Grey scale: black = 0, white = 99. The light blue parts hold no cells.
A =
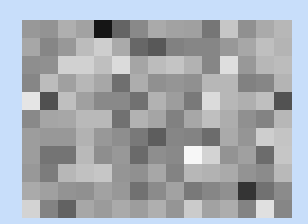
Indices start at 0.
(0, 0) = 59
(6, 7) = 36
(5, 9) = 65
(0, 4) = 8
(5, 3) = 72
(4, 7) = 69
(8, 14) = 72
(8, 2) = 71
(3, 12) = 50
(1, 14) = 70
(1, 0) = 65
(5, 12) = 56
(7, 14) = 77
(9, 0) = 66
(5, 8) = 50
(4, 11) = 71
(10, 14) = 52
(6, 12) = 58
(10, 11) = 67
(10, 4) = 60
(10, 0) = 82
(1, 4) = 80
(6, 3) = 69
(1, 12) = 65
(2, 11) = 86
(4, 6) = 44
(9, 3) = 56
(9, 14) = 54
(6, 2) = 59
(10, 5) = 66
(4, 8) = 61
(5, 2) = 65
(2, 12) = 59
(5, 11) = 67
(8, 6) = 56
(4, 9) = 47

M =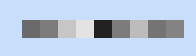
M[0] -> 41
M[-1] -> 51
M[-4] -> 48

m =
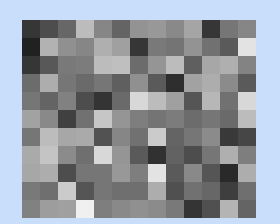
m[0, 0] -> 21
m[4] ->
[46, 39, 50, 30, 20, 41, 84, 73, 62, 33, 71, 44, 84]
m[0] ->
[21, 30, 40, 73, 52, 39, 57, 59, 53, 64, 21, 46, 52]
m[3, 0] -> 42
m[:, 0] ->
[21, 13, 21, 42, 46, 63, 46, 66, 65, 47, 50]
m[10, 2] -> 62
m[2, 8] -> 73
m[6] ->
[46, 73, 65, 66, 32, 52, 44, 79, 39, 46, 54, 22, 27]
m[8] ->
[65, 67, 30, 46, 46, 59, 49, 88, 35, 53, 33, 16, 67]
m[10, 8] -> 47
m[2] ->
[21, 34, 47, 48, 73, 74, 42, 58, 73, 37, 65, 68, 51]
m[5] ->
[63, 53, 25, 44, 77, 58, 49, 45, 48, 42, 46, 41, 73]
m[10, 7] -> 54
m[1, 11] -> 35
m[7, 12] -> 49
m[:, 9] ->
[64, 57, 37, 63, 33, 42, 46, 30, 53, 44, 20]
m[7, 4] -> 84
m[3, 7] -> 35
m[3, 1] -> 67
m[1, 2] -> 56
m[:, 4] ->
[52, 68, 73, 46, 20, 77, 32, 84, 46, 46, 49]

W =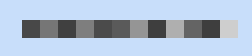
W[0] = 28
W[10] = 24

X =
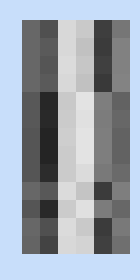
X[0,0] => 40
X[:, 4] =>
[24, 23, 25, 22, 49, 48, 49, 49, 47, 23, 48, 23, 25]
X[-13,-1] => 46
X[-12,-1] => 50
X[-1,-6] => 39
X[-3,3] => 87
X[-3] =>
[33, 16, 79, 87, 48, 40]
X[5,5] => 40
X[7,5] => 38
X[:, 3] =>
[78, 75, 77, 75, 88, 87, 88, 88, 85, 76, 87, 78, 82]
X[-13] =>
[40, 31, 84, 78, 24, 46]
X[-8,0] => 34
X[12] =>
[39, 26, 84, 82, 25, 43]
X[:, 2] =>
[84, 84, 85, 84, 78, 79, 80, 79, 79, 85, 79, 85, 84]
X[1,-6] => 40
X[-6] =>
[33, 14, 79, 88, 49, 38]
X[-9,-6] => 34
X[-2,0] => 40

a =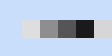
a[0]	86
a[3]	10
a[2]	33
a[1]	55
